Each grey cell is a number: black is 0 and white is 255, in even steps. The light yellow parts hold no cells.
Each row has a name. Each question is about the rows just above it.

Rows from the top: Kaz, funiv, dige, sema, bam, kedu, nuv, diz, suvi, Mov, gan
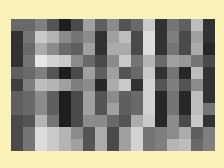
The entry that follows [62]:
[127]
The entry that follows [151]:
[117]

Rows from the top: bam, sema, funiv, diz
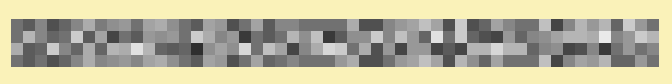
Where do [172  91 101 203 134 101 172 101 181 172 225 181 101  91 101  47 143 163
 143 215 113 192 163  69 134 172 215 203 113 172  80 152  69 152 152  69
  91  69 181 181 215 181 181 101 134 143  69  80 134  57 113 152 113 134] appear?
funiv
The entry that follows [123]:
[143]
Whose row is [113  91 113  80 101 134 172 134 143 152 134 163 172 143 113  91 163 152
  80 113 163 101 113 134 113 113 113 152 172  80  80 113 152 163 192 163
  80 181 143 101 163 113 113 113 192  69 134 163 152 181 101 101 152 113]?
diz
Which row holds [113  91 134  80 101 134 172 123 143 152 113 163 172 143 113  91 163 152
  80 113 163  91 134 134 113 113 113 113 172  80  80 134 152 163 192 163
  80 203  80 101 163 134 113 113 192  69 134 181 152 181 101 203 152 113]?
bam

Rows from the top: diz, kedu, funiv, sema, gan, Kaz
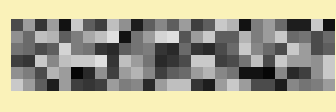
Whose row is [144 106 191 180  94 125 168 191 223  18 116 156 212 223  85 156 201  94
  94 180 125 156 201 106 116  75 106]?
kedu
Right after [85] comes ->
[156]
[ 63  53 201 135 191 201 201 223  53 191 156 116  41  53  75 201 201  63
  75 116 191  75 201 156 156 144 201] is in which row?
sema
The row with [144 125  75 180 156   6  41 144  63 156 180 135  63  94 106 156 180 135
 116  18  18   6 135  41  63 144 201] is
gan
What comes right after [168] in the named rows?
[191]

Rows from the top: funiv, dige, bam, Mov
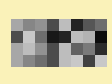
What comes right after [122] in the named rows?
[44]
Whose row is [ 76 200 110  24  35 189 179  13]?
dige
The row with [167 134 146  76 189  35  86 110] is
funiv

